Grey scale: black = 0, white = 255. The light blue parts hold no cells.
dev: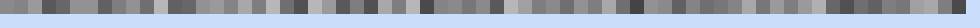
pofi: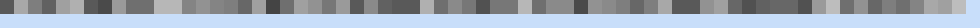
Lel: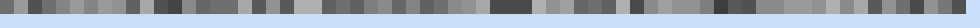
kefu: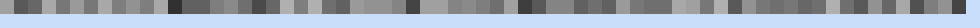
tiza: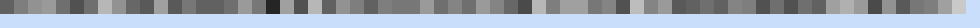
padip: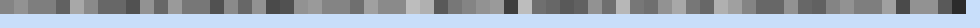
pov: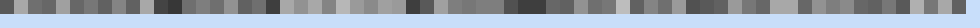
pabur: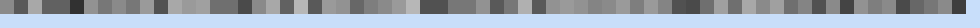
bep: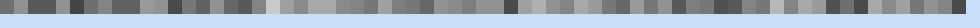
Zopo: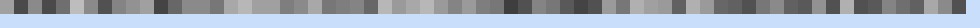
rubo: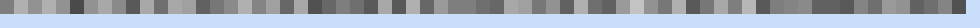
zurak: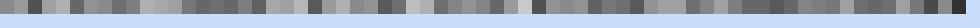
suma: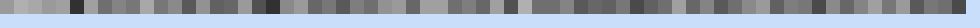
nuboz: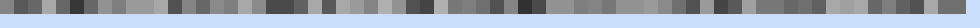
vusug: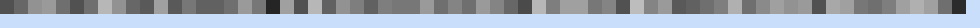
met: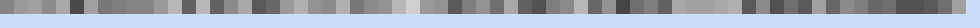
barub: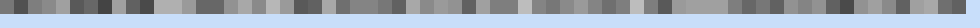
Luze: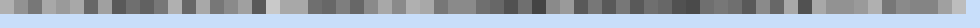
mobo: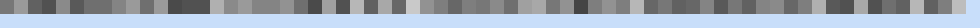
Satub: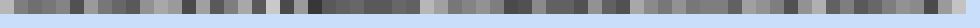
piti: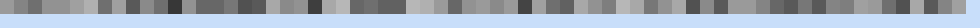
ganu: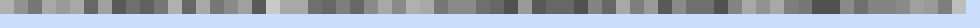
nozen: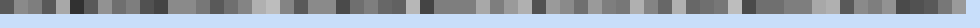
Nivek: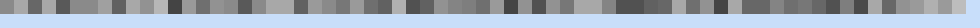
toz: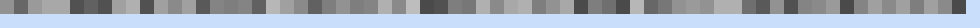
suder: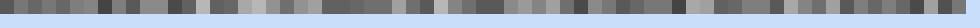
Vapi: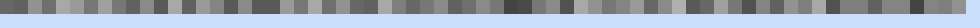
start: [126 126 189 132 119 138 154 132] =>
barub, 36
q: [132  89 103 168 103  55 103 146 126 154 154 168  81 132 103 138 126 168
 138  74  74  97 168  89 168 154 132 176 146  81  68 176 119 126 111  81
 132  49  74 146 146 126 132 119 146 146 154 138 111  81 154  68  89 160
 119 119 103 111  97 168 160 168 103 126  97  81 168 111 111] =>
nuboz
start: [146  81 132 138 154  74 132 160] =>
toz, 56
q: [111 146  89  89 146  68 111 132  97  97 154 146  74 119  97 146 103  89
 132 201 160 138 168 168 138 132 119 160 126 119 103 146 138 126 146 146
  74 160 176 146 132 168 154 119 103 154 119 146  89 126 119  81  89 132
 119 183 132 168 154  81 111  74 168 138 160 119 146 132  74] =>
bep

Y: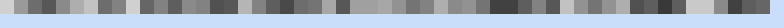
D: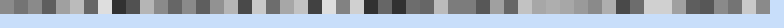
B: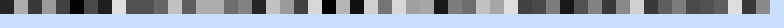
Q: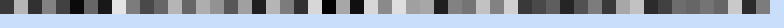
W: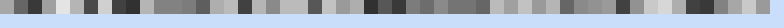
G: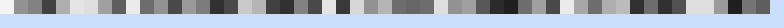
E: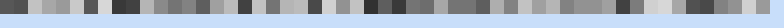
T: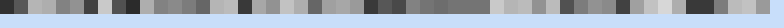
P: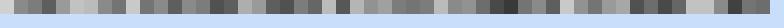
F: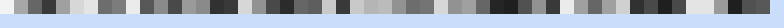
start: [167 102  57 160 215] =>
F, 2
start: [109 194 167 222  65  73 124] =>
B, 34
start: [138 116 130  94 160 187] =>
E, 12
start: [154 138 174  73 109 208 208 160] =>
D, 42
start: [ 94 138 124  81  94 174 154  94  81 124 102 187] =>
P, 13
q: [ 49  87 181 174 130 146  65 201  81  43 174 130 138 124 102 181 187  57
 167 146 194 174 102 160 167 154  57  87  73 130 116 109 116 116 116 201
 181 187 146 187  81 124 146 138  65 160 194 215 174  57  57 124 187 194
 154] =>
T

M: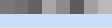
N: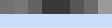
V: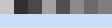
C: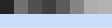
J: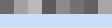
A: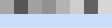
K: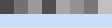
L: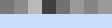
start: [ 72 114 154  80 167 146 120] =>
K, 1
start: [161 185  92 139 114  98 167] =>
J, 2
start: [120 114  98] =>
M, 1
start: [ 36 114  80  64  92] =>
C, 1
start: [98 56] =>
N, 3
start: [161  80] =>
V, 4

